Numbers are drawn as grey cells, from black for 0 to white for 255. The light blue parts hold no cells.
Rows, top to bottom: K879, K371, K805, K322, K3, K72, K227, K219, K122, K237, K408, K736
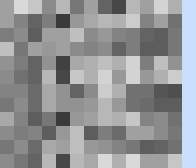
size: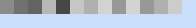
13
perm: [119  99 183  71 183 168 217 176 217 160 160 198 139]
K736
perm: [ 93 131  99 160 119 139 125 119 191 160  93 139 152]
K322
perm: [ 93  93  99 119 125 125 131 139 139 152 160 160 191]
K805
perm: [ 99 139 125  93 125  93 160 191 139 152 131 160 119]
K805
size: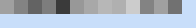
13

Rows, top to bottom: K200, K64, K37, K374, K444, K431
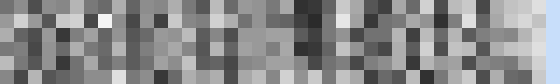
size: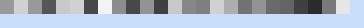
25
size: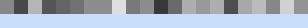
22
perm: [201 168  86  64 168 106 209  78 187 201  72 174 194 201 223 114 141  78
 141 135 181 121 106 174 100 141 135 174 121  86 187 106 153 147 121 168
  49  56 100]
K200

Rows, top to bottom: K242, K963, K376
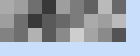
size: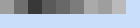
9
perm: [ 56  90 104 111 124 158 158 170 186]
K963
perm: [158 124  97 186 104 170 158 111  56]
K242
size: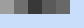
5
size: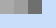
3

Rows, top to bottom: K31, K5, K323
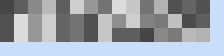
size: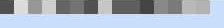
15
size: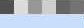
6
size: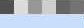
6
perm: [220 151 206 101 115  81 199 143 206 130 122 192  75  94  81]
K5
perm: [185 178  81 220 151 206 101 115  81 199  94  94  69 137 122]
K323
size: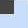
1

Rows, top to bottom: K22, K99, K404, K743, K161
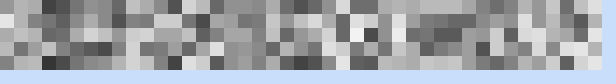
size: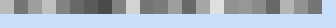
23
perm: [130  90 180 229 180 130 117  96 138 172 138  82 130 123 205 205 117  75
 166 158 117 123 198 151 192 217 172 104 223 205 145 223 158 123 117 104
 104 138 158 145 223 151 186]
K99
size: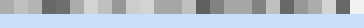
26

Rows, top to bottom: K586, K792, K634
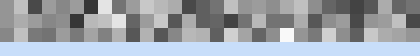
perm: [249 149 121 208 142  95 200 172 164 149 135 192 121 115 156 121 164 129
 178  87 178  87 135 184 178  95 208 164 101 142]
K634
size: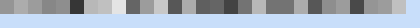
29
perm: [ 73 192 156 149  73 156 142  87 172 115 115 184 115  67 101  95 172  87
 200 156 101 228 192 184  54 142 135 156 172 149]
K792
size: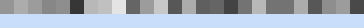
26
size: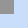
1
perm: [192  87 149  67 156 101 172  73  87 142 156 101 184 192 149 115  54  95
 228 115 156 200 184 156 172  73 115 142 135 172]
K792
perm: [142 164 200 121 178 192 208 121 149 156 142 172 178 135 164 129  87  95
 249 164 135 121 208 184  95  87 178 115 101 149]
K634

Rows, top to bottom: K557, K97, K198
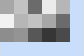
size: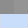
2
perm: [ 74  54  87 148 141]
K198
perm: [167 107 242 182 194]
K97
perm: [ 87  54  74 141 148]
K198

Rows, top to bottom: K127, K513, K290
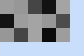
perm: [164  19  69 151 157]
K127
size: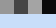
4
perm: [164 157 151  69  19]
K127
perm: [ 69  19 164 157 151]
K127
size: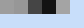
5

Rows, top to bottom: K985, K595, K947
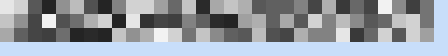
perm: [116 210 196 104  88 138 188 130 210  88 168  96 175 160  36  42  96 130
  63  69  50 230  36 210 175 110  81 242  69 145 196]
K595
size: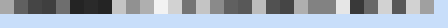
31
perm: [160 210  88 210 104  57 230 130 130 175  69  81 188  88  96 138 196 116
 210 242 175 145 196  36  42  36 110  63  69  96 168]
K947
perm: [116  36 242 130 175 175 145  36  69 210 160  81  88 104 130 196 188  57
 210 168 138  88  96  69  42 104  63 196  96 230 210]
K985
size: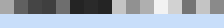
16
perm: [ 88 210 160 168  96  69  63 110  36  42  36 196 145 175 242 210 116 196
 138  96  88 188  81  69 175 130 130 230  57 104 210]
K947

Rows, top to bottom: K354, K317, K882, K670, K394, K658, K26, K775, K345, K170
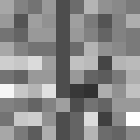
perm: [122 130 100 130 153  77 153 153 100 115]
K882
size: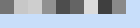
9
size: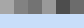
6
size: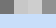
4
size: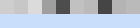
10

